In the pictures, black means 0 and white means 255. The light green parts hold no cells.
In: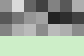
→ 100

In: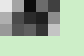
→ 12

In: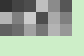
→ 77

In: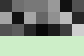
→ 120

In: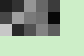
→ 149

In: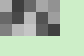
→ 104

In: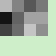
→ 87

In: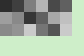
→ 126
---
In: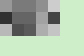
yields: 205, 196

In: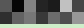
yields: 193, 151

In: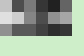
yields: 224, 206

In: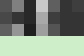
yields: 201, 169

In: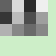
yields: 239, 218

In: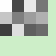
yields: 254, 233

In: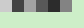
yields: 204, 162
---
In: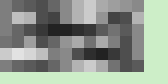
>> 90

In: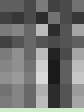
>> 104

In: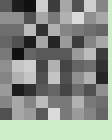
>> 155

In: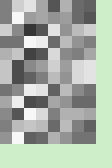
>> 97

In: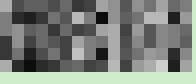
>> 12
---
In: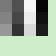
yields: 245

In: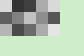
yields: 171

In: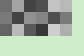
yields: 195

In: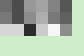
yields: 131

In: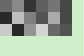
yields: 117

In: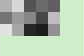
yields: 107

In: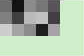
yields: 119

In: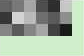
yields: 46

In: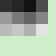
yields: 18

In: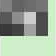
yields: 108
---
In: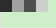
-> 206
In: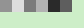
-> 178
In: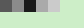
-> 170
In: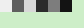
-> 43
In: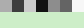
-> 18
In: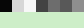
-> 67
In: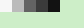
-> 59
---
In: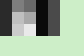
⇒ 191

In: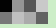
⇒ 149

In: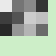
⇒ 83

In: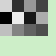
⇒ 235

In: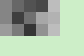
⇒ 62

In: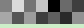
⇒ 219

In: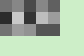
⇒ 200

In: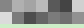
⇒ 176
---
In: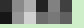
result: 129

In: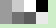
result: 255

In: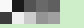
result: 105

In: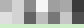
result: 168

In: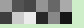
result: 103

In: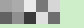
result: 120

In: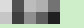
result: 176

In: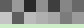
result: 134
